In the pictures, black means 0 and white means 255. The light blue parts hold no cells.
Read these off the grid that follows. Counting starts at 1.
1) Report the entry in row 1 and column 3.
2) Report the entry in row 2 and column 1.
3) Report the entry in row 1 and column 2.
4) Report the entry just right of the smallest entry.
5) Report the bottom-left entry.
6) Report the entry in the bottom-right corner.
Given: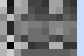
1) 177
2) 177
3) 22
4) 189
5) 177
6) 109

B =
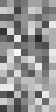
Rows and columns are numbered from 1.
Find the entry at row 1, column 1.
119
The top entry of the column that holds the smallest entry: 161
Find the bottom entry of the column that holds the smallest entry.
147
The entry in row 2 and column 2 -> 190
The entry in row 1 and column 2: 161
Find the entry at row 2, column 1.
205
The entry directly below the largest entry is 119
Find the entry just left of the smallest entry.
119
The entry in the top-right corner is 174
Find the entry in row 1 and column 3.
103
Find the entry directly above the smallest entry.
103
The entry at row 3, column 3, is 133
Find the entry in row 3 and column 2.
89
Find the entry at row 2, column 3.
64
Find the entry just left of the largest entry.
205
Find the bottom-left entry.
64
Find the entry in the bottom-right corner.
174
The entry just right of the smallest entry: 147
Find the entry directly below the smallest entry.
89
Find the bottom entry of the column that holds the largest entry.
64
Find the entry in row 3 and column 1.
89

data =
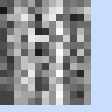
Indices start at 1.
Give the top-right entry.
135
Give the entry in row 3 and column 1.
122
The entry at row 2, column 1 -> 24
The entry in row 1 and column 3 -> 149
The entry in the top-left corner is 95
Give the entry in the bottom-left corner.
67
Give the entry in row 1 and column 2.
81
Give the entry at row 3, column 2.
179
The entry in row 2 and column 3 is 192
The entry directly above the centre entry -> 95
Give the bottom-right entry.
149
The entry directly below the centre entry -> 179
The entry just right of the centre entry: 135
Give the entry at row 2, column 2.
95

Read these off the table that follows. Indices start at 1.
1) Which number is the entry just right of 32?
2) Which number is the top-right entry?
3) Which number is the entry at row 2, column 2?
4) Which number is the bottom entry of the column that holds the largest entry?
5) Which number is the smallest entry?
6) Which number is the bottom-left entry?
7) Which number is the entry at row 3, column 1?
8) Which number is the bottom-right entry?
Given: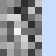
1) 71
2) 196
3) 113
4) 125
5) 32
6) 85
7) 181
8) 138

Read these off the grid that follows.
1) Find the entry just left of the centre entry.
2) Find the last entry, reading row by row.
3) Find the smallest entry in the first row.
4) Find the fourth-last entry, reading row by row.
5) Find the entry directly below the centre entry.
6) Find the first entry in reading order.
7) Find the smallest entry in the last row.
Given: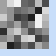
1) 161
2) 133
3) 76
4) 117
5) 145
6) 161
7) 32

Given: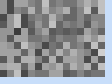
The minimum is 59
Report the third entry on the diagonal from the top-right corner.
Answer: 103
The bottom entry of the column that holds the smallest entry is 192
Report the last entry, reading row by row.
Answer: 117
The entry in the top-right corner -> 192
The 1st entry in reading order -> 149
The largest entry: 207
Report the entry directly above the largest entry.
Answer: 103
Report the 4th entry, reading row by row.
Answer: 162
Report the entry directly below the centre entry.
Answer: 117
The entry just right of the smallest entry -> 162
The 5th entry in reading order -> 133
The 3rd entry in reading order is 162
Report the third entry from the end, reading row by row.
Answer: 103
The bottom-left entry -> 74
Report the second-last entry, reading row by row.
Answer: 117
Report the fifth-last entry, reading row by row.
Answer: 103
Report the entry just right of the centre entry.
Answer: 133
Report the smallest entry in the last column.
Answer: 90
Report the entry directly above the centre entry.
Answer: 90
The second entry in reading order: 74
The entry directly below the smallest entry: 162
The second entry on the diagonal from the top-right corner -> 90
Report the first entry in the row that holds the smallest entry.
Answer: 149
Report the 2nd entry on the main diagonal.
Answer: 74
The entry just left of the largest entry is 74

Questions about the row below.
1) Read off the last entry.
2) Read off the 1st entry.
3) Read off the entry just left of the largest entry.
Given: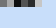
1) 198
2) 115
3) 43
